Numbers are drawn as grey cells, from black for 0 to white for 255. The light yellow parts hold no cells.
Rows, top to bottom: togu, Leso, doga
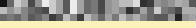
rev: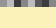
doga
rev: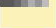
doga

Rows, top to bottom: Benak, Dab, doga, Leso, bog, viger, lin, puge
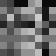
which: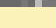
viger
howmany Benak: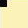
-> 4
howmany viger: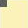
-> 0
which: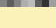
lin
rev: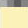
lin
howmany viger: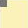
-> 3

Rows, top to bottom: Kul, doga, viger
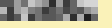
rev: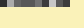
viger
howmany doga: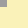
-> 1
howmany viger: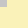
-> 1
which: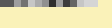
Kul
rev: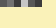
viger
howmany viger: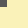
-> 3

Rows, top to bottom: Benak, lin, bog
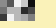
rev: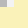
bog
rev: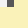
Benak
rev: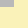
lin

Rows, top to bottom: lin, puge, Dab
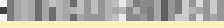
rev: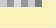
lin
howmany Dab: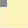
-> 2
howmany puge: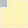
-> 2
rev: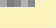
puge
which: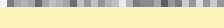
lin
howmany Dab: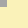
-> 7
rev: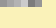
puge

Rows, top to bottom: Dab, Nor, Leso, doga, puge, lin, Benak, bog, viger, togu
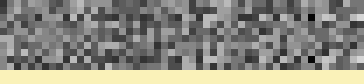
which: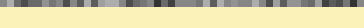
Benak
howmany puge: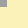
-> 8

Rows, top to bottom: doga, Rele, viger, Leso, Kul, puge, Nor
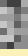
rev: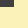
doga
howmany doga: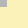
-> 0

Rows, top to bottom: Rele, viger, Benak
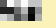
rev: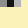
viger
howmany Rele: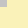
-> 3
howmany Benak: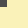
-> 1
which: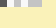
Rele
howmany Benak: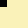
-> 1

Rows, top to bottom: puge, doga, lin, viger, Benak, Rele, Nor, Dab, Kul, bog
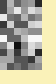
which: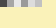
doga
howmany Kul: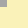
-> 3
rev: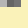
lin
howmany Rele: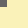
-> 2

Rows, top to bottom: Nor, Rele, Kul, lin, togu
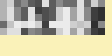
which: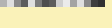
Kul
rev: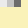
lin
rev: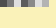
Kul
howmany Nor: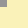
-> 0
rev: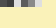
Rele

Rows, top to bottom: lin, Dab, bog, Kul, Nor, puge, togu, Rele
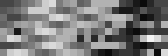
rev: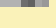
lin
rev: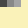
Kul
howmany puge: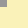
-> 6
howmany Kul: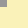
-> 4
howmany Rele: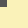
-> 1
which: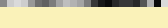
Rele
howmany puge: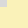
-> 2

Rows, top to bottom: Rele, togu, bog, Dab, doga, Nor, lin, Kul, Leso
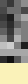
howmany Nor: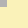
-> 1
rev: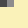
Nor
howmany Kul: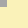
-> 4
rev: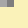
bog
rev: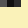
Leso

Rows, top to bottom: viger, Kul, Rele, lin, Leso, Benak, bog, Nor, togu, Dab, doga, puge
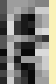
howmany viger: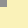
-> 1
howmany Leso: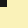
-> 2
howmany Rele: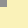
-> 1
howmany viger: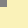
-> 2
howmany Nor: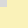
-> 2
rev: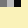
Nor
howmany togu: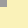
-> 4

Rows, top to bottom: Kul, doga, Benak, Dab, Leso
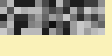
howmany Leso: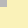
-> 4
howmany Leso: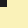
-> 3
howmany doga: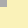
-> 2
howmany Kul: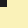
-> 6

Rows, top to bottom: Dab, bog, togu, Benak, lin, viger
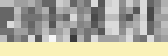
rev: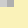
viger
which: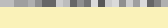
Dab
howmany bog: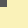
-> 3
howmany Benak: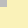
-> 2
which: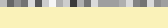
viger
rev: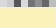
Dab
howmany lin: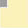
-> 5

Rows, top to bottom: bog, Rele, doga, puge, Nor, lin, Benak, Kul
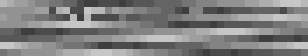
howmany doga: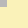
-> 6
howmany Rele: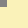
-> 7

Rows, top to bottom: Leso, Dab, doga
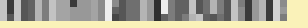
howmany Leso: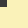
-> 4
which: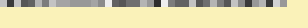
Dab
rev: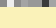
Leso
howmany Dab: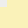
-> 2
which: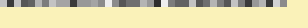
Leso

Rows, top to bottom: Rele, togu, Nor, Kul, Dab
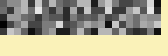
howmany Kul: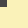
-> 5
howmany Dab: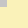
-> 1

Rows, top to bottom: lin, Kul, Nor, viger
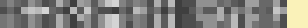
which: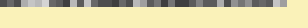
Kul
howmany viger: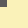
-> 6
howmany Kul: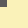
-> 8
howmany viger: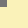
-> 7

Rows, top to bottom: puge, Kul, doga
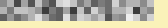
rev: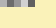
Kul
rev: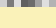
doga
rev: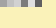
doga
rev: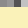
doga
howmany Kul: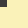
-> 3
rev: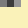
Kul
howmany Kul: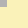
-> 4

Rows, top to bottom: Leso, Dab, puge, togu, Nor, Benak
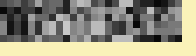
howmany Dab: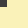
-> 4
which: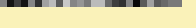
togu
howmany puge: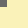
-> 3
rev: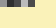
Dab
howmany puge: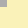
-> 0

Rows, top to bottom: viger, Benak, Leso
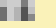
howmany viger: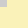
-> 3
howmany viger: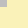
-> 1
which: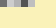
Benak
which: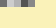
Leso
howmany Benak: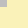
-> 1

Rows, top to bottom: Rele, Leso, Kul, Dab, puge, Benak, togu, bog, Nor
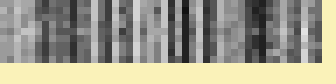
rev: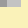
puge
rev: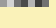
Leso
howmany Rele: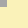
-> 6
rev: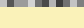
Leso
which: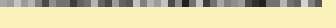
Benak
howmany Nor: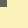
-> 8

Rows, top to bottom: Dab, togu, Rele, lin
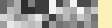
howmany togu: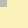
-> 2
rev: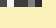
Dab
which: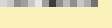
Rele
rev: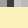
lin
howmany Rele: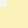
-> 0
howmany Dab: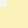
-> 2

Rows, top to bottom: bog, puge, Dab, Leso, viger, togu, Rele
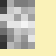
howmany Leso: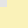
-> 3
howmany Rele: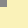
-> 1
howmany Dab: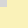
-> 3
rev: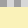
Dab

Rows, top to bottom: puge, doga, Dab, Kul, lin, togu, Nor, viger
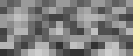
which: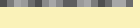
doga
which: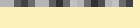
Nor
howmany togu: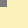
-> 6
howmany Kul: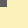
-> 2
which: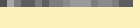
togu

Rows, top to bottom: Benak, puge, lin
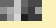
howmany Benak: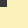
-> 0
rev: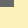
Benak
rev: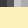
puge
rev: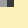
puge
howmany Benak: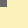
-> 3
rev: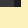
lin

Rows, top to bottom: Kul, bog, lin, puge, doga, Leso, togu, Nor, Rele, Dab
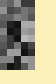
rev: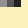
Dab
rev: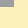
Nor

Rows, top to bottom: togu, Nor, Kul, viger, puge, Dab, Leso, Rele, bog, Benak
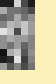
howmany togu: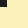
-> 3
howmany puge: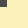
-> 1
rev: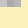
viger

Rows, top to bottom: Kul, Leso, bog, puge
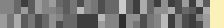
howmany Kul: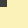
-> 5
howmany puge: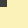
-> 5
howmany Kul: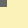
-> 6
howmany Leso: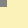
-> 5

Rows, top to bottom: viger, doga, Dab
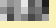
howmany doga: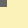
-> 2
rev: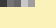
doga
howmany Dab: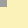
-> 2

